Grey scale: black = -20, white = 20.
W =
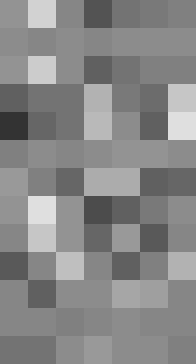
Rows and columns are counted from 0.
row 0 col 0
3
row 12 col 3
4
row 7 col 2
3
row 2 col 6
0
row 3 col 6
11
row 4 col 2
-2
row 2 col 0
3
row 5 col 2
1
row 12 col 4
2
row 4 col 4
2
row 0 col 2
1
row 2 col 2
2
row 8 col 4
4
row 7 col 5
-1
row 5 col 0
0
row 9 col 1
1
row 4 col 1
-4
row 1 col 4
2
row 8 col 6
1
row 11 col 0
1
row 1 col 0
2
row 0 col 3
-7
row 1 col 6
2
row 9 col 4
-5
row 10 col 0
1
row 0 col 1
13

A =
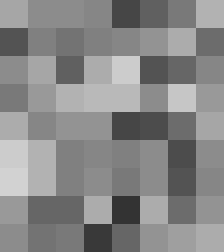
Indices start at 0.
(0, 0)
6
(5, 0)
12
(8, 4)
-4
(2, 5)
-7
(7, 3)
7
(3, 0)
-1
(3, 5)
2
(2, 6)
-4
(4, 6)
-3
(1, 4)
1
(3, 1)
4
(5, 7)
2
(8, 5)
3
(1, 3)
0
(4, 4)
-9
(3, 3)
9
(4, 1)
1
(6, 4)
-1
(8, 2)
-1

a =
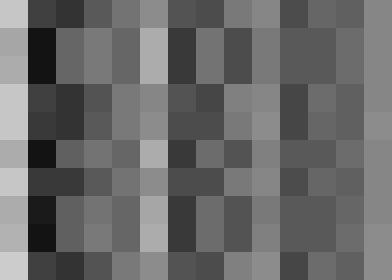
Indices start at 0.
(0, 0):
11
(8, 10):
-6
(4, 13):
2
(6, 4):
-2
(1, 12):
-3
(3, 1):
-10
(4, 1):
-11
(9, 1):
-10
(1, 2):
-4
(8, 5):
7
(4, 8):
-1
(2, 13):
1
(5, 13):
1
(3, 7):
-9
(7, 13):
1
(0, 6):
-7
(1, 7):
-2
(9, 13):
2
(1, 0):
6
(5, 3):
-2
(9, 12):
-5
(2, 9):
-1
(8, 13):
2
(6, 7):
-8
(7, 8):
-7
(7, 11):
-6
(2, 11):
-6
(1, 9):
-1
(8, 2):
-5

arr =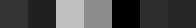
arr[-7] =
-12
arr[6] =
-14
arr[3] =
2
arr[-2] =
-13

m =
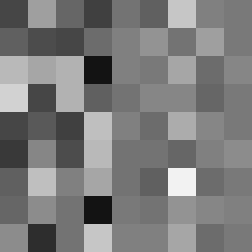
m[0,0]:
-9
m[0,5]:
-5
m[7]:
[-4, 2, -2, -17, -1, -2, 3, 1, 0]
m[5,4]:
-2
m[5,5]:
-2
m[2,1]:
6
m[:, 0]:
[-9, -5, 9, 13, -9, -11, -5, -4, 2]
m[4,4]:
0
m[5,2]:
-8
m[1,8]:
-1
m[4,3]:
10
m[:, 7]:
[0, 5, -3, -4, 1, 0, -3, 1, -3]
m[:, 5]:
[-5, 3, -1, 1, -3, -2, -5, -2, 0]
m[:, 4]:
[-2, 0, 0, -2, 0, -2, -2, -1, 0]
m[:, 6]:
[11, -2, 6, 1, 7, -4, 18, 3, 6]
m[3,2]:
8
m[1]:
[-5, -8, -9, -3, 0, 3, -2, 5, -1]
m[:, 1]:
[5, -8, 6, -9, -6, 1, 10, 2, -13]

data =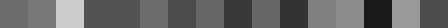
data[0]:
-3
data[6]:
-8
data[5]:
-3
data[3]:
-7
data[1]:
-1
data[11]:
0

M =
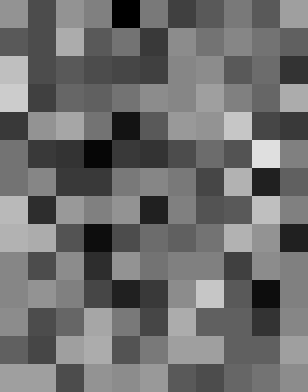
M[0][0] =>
3
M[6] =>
[-2, 1, -11, -11, -1, 1, -1, -9, 8, -15, -5]
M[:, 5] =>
[-1, -11, -10, 2, -6, -12, 1, -15, -3, -2, -11, -9, -1, 4]
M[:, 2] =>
[3, 7, -6, -4, 6, -12, -11, 4, -7, 2, 0, -4, 5, -8]
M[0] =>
[3, -8, 3, 0, -20, -1, -10, -6, -1, -6, 5]
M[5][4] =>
-11
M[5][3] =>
-19
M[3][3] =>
-5
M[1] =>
[-6, -8, 7, -6, -2, -11, 2, -2, 1, -2, -5]
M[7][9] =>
10
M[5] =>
[-2, -11, -12, -19, -11, -12, -8, -3, -7, 15, 0]
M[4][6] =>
4
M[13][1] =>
5
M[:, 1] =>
[-8, -8, -8, -10, 3, -11, 1, -13, 7, -8, 3, -8, -9, 5]
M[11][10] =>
1
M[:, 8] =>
[-1, 1, -6, 0, 11, -7, 8, -6, 8, -10, -6, -5, -5, -4]
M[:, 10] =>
[5, -5, -12, 7, -11, 0, -5, 0, -15, 0, 0, 1, 5, 2]
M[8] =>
[8, 7, -7, -18, -8, -3, -5, -2, 8, 3, -15]
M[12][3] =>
7
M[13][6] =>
-6
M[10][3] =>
-9

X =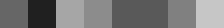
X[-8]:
-4
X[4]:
-6
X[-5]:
2
